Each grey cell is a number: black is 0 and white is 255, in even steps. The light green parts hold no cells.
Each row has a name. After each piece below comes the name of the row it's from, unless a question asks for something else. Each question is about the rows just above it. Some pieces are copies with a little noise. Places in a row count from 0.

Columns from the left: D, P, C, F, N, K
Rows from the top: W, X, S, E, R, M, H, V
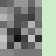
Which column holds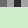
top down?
K
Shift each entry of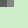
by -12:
[ 82 123]
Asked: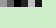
M
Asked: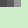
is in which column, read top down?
F
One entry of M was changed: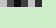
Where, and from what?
1, [94]
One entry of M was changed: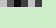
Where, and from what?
5, [46]
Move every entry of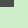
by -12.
[66 66]

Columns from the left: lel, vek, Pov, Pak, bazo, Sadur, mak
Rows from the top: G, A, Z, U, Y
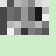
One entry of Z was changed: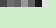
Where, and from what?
6, [241]
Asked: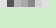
G
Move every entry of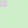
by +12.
[224]
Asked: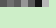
A
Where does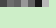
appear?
A
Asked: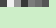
Y
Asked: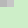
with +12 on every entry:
[196 210]

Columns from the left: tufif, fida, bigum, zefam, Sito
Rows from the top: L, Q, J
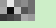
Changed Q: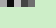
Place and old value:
3, [84]
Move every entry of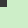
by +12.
[68]
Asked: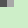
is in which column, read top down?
zefam

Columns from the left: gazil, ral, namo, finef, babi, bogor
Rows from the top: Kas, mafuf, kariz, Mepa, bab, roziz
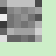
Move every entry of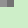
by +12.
[158 127]
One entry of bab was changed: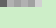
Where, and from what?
3, [161]
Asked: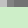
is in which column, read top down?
ral
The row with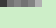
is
Mepa

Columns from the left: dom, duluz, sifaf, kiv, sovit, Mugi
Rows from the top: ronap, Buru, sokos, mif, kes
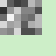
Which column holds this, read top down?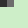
dom
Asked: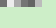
sokos
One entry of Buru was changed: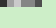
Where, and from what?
1, [148]
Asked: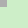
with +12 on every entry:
[186]

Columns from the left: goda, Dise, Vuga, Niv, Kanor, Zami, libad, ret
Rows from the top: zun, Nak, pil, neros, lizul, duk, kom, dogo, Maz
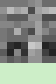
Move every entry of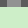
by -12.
[ 80 134 134  80]
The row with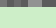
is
Maz

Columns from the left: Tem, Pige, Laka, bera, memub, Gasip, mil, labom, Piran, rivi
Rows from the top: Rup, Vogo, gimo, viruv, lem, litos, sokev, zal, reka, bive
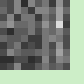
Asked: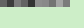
Vogo
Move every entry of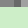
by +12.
[145 145 117 173]
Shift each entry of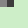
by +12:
[145  72]
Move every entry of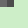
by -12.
[93 64]
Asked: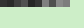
reka
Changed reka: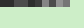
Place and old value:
8, [133]
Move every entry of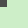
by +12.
[88]

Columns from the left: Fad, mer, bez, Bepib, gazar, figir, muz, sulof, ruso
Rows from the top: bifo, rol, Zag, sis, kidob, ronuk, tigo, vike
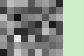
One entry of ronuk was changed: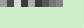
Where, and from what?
2, [230]
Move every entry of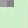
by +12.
[170 144]

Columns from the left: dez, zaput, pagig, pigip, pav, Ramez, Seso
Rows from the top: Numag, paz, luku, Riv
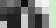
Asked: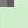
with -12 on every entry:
[111  83]
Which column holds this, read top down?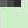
dez
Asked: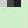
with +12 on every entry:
[218  83  44]
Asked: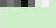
Numag
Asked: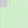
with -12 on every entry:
[194]
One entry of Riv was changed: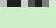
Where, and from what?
4, [71]

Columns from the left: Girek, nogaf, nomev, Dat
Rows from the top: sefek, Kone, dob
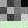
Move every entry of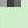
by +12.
[175  74 117]
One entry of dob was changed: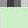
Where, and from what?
0, [163]

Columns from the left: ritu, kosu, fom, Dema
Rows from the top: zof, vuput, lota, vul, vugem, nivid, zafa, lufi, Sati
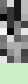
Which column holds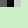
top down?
ritu
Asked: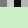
zof
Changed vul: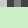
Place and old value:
1, [53]
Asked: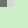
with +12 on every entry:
[125 228]

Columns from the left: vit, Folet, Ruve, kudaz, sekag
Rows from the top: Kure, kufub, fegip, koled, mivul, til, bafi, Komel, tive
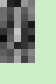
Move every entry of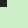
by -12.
[25]
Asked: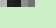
Kure
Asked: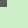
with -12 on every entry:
[82]
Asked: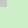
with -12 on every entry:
[186]

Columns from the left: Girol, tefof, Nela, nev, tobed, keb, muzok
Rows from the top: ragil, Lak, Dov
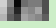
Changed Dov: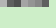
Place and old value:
2, [65]
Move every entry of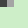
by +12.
[ 77 176]
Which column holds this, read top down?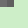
tefof
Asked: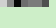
ragil

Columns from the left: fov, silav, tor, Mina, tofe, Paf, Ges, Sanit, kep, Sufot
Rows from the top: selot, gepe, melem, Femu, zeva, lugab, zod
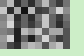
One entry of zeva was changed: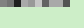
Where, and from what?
3, [185]
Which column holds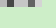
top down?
Ges

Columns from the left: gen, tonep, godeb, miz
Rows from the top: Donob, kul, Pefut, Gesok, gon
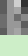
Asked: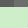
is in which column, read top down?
gen
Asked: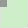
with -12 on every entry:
[140]
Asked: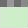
Pefut
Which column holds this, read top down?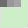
godeb
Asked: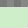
Pefut
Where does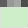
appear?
kul

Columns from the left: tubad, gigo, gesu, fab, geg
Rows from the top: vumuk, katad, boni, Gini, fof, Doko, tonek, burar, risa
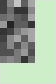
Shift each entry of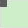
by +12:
[106]
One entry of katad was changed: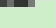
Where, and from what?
4, [136]
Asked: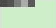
burar
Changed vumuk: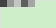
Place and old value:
1, [136]

